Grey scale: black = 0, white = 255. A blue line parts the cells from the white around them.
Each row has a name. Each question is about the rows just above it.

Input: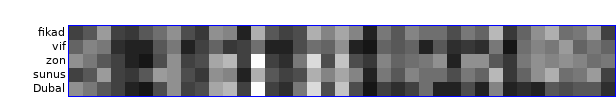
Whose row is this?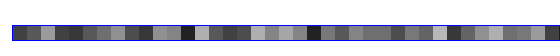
fikad
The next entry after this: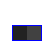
[100]
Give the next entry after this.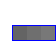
[144]

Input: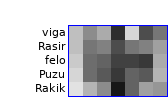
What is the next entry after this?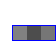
[129]
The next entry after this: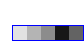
[160]

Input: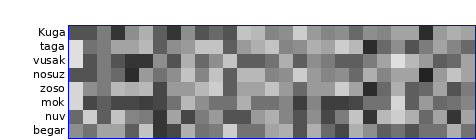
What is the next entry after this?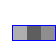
[124]
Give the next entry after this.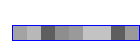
[175]
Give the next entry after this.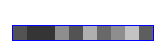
[94]
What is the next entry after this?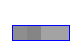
[44]
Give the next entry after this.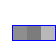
[175]
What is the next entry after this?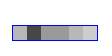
[94]

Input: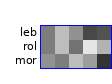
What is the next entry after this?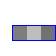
[229]
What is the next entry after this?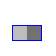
[229]
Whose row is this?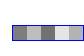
rol
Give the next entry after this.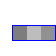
[72]
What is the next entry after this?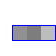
[157]

